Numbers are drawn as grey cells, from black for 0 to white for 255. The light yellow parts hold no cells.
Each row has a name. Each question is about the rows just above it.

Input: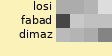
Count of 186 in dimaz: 1
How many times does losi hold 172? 2
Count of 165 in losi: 0
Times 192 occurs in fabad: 2

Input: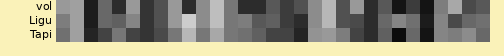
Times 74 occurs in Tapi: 1
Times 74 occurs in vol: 1
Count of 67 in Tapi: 5
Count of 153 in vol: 4
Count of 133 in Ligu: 3

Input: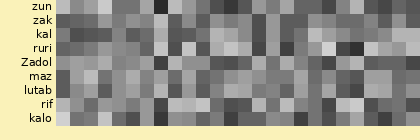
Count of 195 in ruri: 4
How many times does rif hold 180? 3
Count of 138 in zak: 2

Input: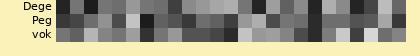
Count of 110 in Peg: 5
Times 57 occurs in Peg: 3
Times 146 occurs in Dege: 0
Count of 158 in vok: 2
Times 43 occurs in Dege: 0

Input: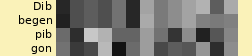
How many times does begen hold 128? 2
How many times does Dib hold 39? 2

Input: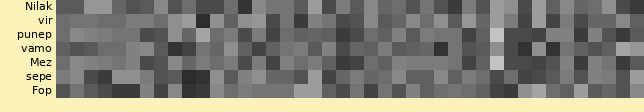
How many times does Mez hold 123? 8
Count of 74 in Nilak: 5
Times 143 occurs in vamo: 3
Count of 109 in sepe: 3
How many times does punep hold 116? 4
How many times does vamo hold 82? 3
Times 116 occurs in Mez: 3

